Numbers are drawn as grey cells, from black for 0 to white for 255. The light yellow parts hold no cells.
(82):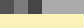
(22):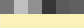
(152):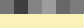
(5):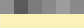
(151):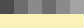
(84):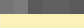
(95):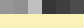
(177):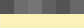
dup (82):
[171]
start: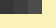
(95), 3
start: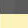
(84), 4
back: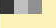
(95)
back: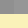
(95)

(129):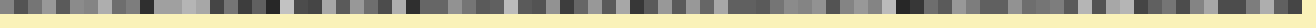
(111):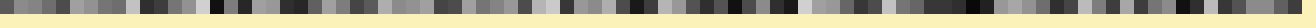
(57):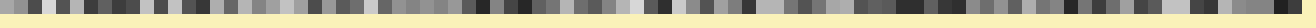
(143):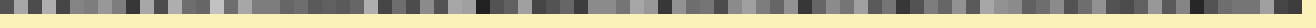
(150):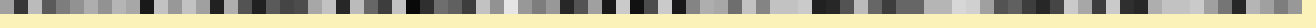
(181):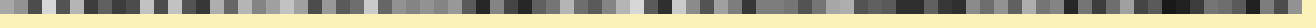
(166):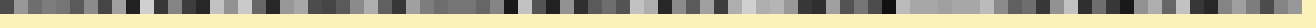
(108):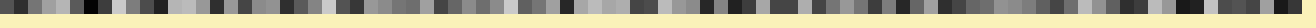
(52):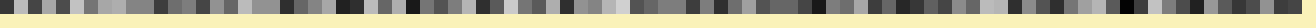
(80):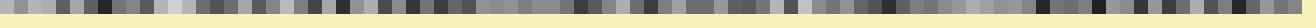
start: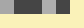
(108), 54
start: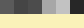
(150), 19
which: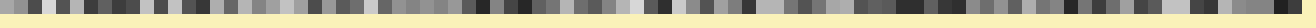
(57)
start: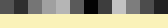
(52), 74
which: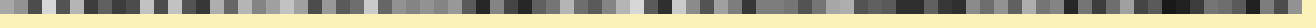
(181)
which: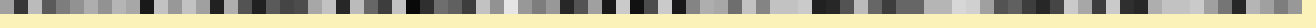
(150)

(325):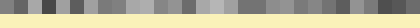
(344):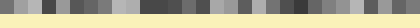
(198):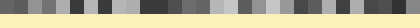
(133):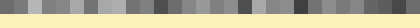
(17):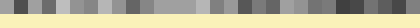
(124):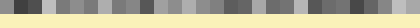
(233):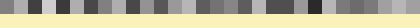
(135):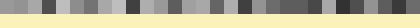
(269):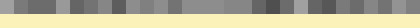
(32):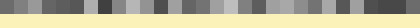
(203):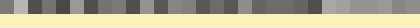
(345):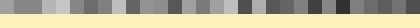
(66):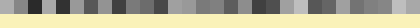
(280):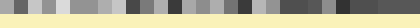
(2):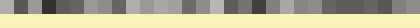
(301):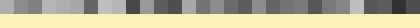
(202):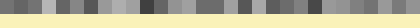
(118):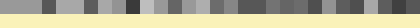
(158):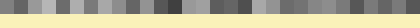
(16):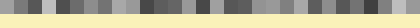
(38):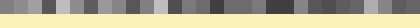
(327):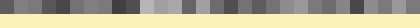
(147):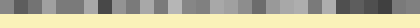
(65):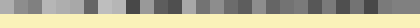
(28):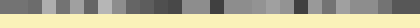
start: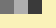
(198), 3
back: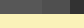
(280)
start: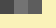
(17), 25

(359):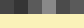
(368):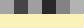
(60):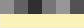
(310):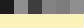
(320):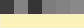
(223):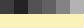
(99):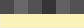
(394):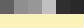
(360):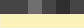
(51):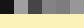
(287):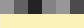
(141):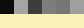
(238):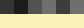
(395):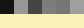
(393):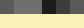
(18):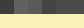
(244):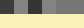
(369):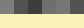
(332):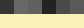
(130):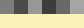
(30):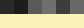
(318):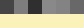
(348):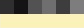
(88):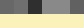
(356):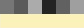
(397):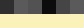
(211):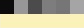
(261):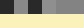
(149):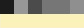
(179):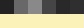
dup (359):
[90]
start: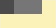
(149), 2
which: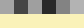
(368)
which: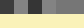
(244)
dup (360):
[69]

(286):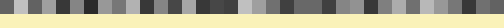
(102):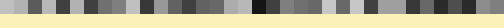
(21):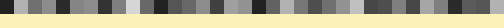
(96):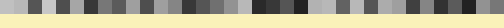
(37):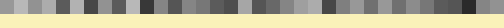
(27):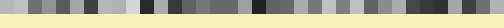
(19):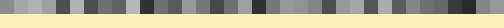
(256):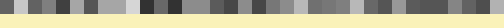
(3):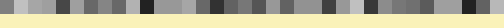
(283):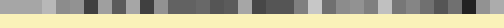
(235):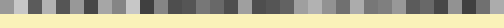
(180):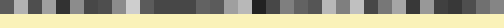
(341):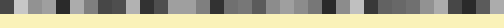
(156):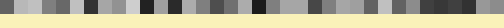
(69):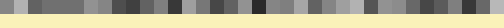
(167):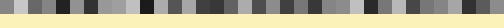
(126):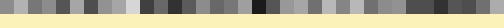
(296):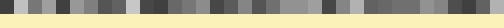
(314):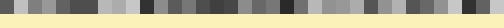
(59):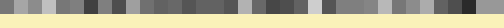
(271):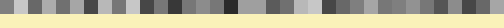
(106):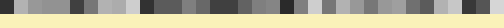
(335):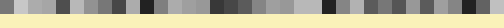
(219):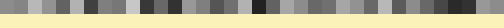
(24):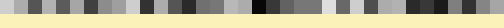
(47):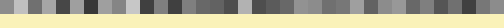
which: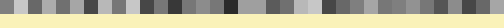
(271)
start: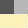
(180), 22
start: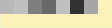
(156), 1
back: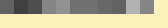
(296)
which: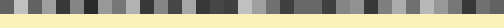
(286)
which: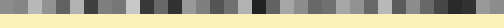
(219)
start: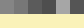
(37), 13

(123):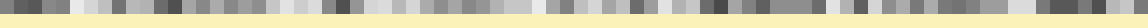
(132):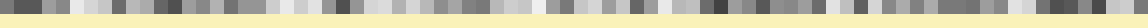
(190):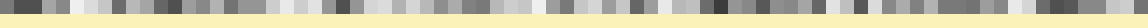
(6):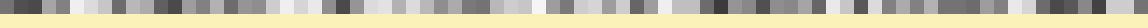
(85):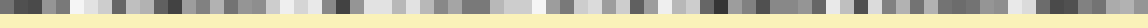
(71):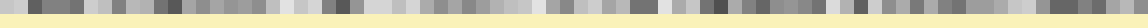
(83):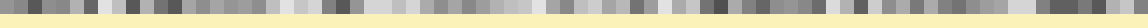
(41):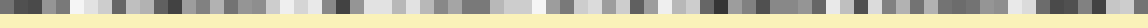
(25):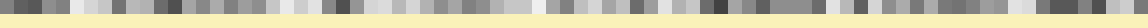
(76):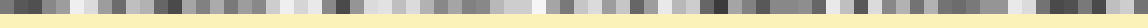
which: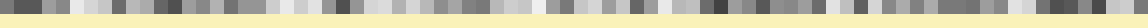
(132)
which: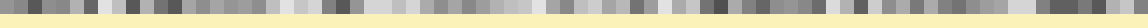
(83)
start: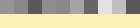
(190), 52
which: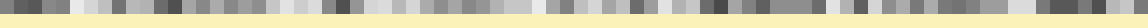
(123)
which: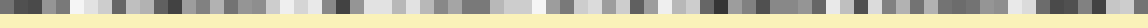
(41)
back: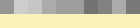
(71)

